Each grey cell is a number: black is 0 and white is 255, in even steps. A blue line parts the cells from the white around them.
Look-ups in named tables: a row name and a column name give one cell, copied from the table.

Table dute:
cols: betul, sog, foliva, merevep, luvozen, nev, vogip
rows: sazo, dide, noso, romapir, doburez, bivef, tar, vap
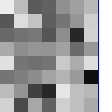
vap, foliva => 167
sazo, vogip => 184
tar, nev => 191
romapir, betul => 170
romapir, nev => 106
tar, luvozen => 229
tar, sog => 148
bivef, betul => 117
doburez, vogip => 222
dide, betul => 87

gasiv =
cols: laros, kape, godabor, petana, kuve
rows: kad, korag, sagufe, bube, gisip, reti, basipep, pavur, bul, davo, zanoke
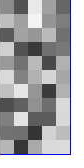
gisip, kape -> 114
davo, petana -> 210
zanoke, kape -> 54
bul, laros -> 128
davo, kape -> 112
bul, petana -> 92
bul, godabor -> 93
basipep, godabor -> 149
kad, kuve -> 102
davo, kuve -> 188
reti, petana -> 212
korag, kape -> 160

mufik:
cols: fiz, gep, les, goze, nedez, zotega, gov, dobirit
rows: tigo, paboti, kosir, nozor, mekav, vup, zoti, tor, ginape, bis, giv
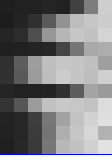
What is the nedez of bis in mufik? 175
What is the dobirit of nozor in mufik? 173
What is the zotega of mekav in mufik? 197
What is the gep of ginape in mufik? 38
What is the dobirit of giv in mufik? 226
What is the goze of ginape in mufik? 120
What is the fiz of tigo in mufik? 31
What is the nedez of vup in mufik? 204
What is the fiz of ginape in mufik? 35
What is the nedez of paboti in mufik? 146
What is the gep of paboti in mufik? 35
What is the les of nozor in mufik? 36
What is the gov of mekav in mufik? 191

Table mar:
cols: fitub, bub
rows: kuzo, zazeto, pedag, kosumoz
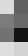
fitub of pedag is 114
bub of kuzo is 97
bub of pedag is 19
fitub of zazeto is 124
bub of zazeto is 105
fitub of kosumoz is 222
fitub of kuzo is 219
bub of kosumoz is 211

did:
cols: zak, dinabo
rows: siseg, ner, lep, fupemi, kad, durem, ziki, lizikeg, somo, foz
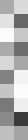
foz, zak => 191
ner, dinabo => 103
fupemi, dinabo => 109
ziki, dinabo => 251
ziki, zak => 197
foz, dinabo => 164
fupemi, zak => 170
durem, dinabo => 243
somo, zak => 137
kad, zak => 215
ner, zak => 226
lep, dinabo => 199
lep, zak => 251
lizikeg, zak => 121
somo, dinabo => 59
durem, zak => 130
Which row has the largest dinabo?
ziki

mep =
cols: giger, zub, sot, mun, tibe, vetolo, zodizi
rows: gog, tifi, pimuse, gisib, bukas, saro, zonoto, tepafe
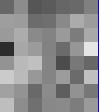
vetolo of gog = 105
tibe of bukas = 76
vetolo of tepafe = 125
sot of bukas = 192
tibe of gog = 102
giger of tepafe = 190
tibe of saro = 156
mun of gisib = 130
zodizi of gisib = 229
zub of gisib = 167
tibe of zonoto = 94

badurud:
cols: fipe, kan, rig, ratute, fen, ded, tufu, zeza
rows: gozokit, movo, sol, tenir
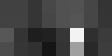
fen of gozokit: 81
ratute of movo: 70
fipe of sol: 87
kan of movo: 66
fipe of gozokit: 65
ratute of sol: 33
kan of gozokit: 65

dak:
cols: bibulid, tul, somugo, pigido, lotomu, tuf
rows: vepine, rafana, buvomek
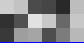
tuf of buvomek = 184
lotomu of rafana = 104
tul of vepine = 195
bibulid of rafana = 49
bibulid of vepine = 206
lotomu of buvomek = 124
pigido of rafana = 200
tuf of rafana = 199
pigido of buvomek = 78
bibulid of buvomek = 57
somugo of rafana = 226
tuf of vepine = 189
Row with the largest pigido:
rafana

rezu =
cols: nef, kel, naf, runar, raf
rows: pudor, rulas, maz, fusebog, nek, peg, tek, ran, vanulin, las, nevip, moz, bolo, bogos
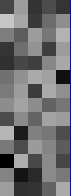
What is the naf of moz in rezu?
72
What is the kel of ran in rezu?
163
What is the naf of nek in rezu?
62
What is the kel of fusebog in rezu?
110
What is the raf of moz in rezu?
70
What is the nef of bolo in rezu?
131
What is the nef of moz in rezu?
1
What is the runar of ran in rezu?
99
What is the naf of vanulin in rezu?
100
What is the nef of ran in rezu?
141
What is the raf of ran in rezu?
118

